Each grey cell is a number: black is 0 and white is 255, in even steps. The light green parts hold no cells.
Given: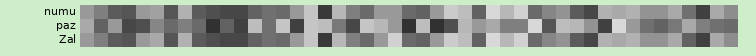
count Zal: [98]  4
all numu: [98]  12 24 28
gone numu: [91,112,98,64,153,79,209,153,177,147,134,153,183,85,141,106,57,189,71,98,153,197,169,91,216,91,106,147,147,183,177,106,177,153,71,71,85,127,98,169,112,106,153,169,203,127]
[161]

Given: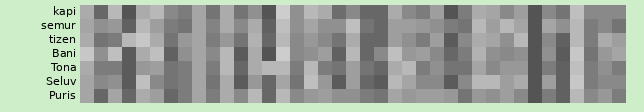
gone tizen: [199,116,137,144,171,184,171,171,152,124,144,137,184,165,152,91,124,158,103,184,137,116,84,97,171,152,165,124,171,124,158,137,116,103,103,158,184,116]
[178]
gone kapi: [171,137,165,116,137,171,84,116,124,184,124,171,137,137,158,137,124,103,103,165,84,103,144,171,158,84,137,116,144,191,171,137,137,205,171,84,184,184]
[109]
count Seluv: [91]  5
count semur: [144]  6
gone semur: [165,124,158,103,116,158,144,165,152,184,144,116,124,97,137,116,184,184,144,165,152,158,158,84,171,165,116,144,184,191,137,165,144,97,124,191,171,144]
[131]
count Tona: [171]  3
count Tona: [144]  2

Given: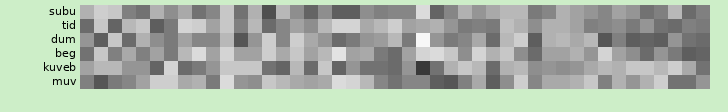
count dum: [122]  4
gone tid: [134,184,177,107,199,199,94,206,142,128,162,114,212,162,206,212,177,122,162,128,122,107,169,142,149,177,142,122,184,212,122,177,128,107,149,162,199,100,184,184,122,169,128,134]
[191]
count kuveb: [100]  3
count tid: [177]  4
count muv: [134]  5
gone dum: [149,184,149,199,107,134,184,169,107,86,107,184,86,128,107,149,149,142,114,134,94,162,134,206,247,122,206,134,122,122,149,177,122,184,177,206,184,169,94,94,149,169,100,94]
[156]

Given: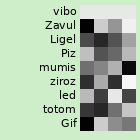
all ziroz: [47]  0 2
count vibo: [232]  4

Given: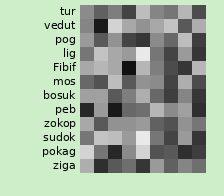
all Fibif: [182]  1 4 8
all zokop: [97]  5

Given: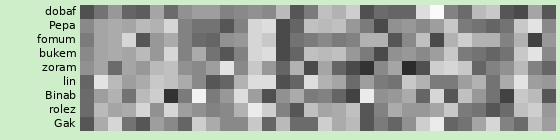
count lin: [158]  4
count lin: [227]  2
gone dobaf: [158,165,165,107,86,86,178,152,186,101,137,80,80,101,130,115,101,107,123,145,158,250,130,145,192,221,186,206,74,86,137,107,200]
[93]
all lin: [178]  11 17 24 28

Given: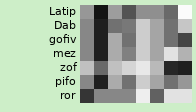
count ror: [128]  0
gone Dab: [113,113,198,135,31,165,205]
[120]
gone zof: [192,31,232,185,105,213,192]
[39]

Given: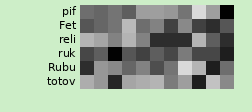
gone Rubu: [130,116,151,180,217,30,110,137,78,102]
[45]
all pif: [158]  4 5 9
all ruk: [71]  0 6 8 9
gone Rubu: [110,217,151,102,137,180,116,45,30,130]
[78]
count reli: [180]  3
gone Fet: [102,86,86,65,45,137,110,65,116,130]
[186]
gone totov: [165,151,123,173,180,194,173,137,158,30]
[37]

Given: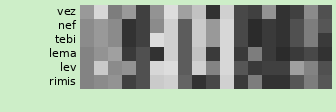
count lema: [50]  2
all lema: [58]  3 9 11 13 15

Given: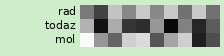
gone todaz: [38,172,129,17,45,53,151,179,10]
[92]
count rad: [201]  3
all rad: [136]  3 5

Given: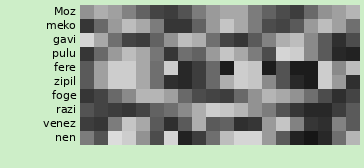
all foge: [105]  2 7 11
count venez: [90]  4
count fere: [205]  5
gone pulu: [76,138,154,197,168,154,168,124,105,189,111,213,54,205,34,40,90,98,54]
[118]

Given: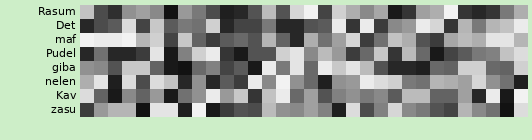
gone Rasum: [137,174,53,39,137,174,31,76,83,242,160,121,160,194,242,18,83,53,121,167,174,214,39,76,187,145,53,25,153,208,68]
[47]
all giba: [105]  8 16 25 29
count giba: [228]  2
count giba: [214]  0
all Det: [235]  18 20 24 31

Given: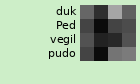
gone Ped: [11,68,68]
[76]
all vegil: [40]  2

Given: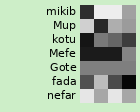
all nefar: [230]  0 2
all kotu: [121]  1
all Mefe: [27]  0 1 2
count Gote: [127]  4
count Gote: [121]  0
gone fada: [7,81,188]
[75]

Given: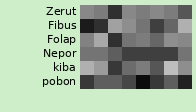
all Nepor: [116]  0 1 7
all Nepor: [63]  3 4 5 6
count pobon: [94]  3
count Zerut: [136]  3

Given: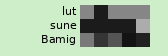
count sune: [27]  4
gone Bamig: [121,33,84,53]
[19]
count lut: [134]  4
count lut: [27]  1
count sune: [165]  0

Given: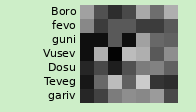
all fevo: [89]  2 3 6
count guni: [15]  3

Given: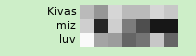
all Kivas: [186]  0 3 4
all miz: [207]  0 2
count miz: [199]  0

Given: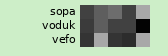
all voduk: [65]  2 3
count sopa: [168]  1
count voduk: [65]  2
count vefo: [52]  2
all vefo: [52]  0 2

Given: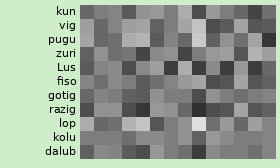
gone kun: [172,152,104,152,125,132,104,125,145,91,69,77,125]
[111]
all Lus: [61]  6 8 10 12
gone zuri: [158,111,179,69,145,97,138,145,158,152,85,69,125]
[118]

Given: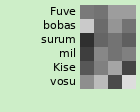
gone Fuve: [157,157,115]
[121]
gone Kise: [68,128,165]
[87]
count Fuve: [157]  2
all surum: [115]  2
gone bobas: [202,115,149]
[107]

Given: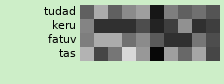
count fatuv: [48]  2
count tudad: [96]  3
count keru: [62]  2
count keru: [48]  4

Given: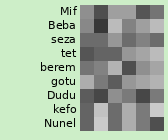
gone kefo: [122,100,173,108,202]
[194]
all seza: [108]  0 1 3 5

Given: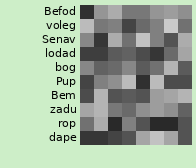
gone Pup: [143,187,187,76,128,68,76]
[48]
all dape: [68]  2
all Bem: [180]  1 7
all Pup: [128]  1
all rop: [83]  4 7
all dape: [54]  0 1

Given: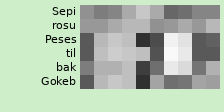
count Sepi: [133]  3
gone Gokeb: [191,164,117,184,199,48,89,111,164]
[158]
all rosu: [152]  0 1 6 8
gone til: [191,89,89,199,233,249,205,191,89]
[82]
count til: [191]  2
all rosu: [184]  3 4 9

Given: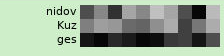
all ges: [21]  0 8
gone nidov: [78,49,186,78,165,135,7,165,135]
[192]
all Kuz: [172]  6 9
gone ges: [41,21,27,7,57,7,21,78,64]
[13]

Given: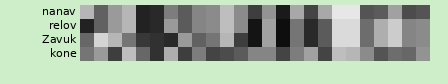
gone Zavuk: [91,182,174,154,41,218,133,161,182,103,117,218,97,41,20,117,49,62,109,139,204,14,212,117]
[56]
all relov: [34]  0 4

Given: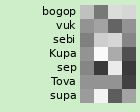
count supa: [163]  1
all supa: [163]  3
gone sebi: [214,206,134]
[128]
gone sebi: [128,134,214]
[206]
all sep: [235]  2

